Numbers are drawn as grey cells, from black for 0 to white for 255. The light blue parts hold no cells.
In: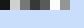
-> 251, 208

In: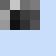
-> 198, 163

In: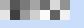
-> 251, 241

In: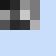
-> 200, 176

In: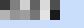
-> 227, 218

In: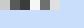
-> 246, 224

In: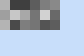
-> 210, 199
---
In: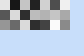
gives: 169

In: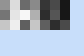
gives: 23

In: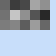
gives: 40

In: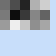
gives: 99

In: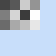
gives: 254

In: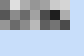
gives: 173

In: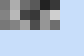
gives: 207
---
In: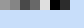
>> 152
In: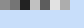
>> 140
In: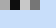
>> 170
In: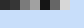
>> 43
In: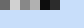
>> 105
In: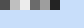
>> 78
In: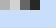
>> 178
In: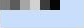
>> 124
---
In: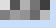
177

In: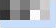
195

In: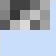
182

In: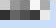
204

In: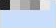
171

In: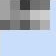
174

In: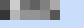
169
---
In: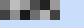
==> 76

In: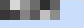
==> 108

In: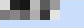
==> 186

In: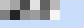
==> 226

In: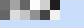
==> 252

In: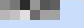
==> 150

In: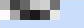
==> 197
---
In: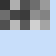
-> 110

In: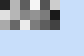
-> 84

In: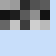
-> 82

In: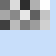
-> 176

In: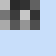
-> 50

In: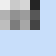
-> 214

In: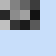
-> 99

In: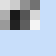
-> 145

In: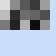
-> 58

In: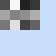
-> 33
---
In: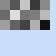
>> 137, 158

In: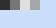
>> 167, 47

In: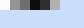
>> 177, 251

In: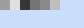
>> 191, 158

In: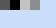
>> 141, 86

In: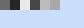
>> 168, 105

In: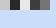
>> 116, 199
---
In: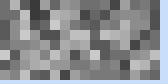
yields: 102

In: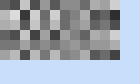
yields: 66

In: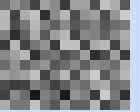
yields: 148

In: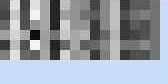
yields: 114

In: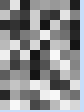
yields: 215

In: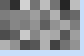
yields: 146
